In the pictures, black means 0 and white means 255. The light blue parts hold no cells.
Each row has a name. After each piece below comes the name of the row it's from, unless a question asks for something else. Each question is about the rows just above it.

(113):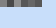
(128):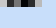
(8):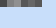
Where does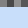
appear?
(113)
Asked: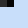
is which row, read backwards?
(128)
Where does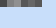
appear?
(8)
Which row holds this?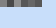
(113)

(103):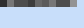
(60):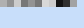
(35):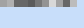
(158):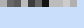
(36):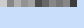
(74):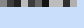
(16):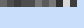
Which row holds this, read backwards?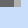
(35)
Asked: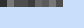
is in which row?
(103)
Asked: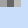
(35)

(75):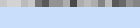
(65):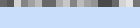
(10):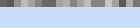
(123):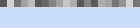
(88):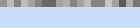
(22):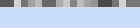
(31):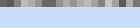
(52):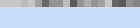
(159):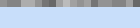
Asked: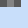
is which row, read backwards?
(123)
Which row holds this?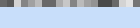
(65)
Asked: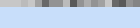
(52)
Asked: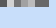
(22)

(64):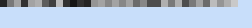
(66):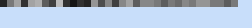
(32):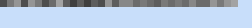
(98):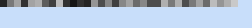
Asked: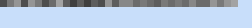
(32)
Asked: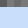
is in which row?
(32)

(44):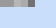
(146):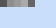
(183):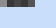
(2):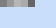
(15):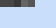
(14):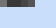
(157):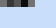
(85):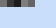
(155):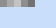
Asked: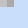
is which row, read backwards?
(155)
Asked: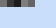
(85)
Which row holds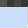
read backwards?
(183)

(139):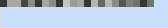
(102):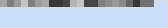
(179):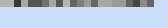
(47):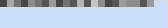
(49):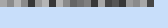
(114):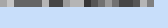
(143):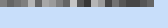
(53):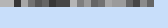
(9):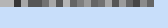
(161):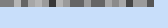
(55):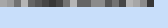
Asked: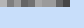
(53)
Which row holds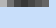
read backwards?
(55)
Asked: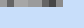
(179)
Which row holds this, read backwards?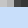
(102)

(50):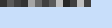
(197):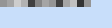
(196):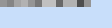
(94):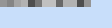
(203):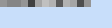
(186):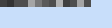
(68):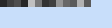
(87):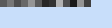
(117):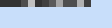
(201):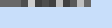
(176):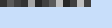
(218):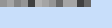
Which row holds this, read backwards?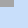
(218)
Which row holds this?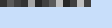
(176)

